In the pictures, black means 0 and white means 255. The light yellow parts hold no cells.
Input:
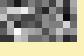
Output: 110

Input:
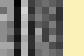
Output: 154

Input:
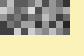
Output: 119

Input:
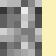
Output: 195

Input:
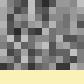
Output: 180

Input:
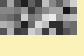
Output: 84
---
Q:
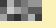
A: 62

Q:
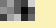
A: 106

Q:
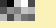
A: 102

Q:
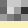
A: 141

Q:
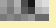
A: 105

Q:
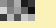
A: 173

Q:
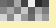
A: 154

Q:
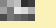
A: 76

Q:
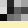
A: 178

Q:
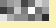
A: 44
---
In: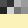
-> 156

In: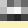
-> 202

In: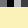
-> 63

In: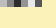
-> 147

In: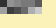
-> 160

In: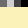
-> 66

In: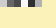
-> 178
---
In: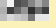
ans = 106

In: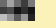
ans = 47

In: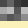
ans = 86

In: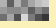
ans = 138

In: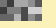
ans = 208

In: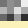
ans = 225

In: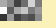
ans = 123

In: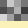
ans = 176
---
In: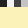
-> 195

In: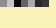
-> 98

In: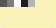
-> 29

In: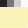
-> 250

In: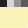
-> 92

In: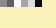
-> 166

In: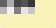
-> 84

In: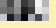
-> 57
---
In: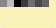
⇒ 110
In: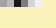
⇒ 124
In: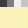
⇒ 127
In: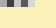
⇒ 199
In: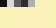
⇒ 92
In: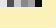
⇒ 136
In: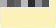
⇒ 43
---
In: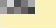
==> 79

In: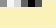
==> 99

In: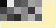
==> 95

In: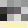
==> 151

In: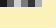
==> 122

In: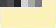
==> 211

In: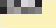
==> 215
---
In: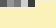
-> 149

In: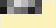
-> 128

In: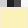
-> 33

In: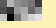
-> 183

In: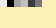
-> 3

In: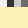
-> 50
